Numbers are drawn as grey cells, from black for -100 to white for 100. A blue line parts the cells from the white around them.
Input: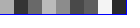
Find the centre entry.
10
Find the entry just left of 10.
47
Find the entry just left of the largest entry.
-26

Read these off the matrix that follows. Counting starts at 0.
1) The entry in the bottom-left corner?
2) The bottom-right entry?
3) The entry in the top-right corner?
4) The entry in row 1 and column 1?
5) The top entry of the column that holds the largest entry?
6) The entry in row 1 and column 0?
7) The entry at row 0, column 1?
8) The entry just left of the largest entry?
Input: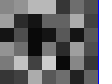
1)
-58
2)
-22
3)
-39
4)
-66
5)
44
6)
25
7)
15
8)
-49

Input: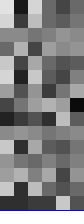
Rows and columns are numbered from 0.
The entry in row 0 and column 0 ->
77
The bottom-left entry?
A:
-63
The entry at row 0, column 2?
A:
67
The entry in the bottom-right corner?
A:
-36
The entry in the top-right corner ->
-18
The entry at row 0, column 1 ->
-81
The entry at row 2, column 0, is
8
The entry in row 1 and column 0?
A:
67
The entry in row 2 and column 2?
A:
-8
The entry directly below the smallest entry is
-28

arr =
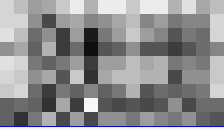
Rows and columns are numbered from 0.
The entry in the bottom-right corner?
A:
-33
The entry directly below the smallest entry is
-53
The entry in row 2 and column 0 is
76
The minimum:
-89
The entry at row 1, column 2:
13
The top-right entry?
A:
48
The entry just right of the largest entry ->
-33
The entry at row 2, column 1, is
48
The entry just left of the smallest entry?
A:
-15
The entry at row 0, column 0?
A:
67
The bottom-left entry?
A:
-23
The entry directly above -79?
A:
4
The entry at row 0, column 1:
48
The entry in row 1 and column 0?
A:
67
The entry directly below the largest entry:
-43
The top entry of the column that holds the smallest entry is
40
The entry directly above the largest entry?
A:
4
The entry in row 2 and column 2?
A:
-15
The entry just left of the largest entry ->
-53
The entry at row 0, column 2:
23

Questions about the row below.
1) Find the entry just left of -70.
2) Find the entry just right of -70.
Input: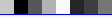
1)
96
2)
-51

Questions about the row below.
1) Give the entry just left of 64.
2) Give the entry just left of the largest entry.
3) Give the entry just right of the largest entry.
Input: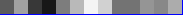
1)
91
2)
45
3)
64

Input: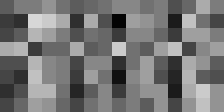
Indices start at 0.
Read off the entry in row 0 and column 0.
-28
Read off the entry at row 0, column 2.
-3
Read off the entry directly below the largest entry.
42
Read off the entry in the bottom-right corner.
15
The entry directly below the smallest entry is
-54
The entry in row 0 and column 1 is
-3
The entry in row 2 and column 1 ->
-28
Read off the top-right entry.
-3
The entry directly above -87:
-63
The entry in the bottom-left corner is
-46
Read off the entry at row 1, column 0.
-54
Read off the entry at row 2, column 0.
-46
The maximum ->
69
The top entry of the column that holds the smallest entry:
6
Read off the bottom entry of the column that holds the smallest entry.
-19
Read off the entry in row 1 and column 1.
-63
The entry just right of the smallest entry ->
25
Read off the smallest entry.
-97
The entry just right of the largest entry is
59

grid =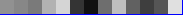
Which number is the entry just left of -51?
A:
-24
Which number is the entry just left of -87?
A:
-59
